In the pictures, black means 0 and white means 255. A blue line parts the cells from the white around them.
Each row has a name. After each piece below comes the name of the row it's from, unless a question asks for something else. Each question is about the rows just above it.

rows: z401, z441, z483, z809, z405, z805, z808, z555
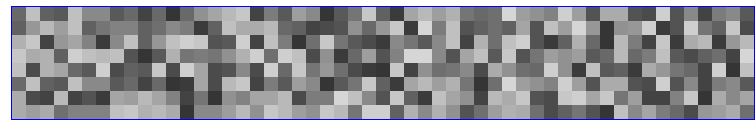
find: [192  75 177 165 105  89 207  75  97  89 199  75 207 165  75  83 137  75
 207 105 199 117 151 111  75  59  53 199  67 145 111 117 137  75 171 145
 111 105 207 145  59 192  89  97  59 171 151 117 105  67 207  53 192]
z405
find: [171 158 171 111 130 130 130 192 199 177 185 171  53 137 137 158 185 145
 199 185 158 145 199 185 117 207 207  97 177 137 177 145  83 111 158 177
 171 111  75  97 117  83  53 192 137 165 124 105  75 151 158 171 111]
z555
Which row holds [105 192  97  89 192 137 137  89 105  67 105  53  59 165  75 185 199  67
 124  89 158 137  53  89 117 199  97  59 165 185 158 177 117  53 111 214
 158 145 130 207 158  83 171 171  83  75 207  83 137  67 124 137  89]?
z805
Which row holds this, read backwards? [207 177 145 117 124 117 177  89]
z809
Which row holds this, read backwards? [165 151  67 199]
z483
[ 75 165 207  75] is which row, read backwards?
z405
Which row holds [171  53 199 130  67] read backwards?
z808

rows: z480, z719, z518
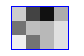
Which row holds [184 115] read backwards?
z518
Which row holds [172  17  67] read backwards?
z480

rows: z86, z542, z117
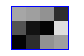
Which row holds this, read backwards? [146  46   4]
z117
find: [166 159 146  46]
z86
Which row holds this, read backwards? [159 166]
z86
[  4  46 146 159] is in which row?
z117

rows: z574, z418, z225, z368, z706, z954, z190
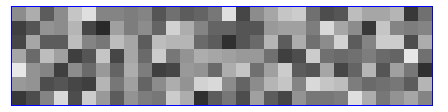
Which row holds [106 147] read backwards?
z706
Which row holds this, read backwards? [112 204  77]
z368

